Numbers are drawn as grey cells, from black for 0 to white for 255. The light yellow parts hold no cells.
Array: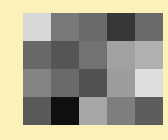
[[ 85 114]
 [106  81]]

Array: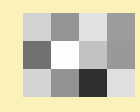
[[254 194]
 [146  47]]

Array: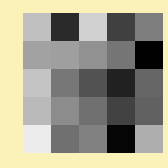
[[159 145]
 [119  82]]

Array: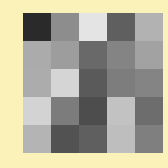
[[157 105]
 [213  90]]

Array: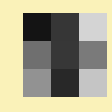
[[ 55 122]
 [ 40 197]]

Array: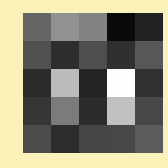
[[ 45  78]
 [187  35]]

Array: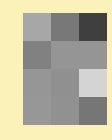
[[149 149]
 [144 212]]
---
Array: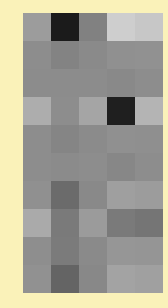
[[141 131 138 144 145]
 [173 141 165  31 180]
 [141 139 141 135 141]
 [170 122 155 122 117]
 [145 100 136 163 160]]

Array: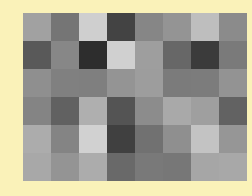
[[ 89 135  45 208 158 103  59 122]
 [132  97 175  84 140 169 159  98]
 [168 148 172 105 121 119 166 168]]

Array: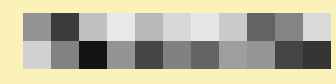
[[209 130  19 148  69 129 100 158 149  68  53]]

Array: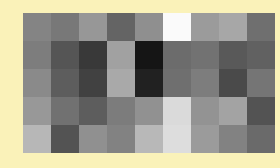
[[125  85  57 161  21 108 114  89  97]
 [152 113  93 124 145 218 147 163  83]]

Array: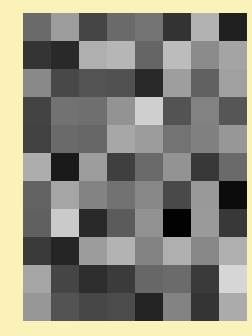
[[ 52  41 175 182 101 188 139 164]
 [ 67 114 111 147 207  83 130  86]
 [173  26 157  63 106 147  56 106]
 [ 96 202  41  91 145   2 154  56]
 [165  69  45  59 103 107  58 214]]

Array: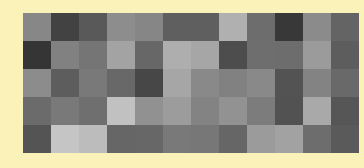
[[ 53 129 117 163 103 174 166  77 110 109 155  93]
 [107 121 111 193 145 156 131 146 124  82 169  86]]

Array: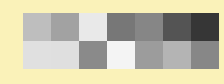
[[224 223 138 244 156 180 135]]

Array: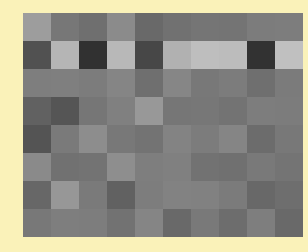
[[ 81 181  49 184  71 177 190 188  50 192]
 [ 97  85 118 128 152 118 119 115 125 124]
 [138 113 115 142 126 128 114 112 121 116]
 [120 126 125 114 133 105 121 109 126 105]]

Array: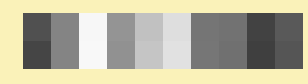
[[ 69 132 248 145 197 225 118 112  63  85]]
